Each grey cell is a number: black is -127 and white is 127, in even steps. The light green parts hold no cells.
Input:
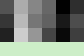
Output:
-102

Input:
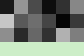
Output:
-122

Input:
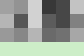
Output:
-56

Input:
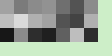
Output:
-60

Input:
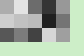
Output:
-95

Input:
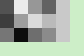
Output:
58

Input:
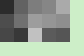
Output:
21

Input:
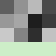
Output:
-97
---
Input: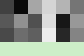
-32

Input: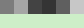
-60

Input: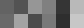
-52

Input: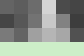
32

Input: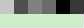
1

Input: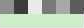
106

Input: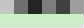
-91

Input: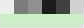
16

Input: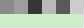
-73
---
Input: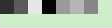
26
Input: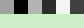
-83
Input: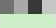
41
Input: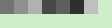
-32
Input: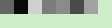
11
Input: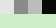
10
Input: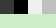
-126
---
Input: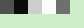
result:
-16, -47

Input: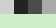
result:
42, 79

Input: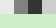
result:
77, 105

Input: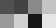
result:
68, 26

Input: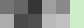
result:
9, 45

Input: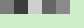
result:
10, -3

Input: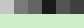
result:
-63, 70

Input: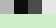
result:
102, 54

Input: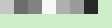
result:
-87, 70

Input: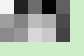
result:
-31, 10
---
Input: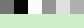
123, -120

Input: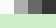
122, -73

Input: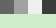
112, -67

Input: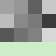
87, -68

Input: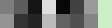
94, -120

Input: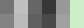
64, -72
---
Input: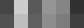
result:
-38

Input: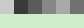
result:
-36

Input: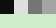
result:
-10

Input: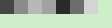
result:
56

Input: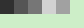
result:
-9

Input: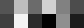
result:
-20

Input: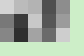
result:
51
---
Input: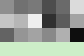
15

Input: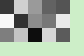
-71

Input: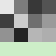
103

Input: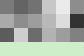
-5

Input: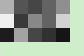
49

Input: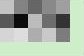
67

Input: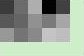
-68
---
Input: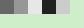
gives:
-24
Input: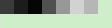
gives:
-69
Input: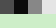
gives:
-50
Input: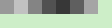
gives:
24
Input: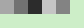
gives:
39
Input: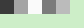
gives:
-69
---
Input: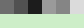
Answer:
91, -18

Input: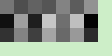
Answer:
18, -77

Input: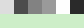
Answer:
-85, 93

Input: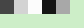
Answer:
40, -58

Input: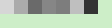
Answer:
-76, 86

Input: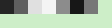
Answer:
-8, -90

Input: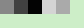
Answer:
42, 7

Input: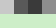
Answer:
13, 72
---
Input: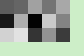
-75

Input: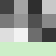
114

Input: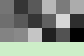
-95

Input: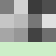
23

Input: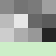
45

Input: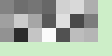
-46

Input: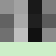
63

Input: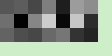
-9

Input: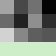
7

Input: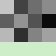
-80
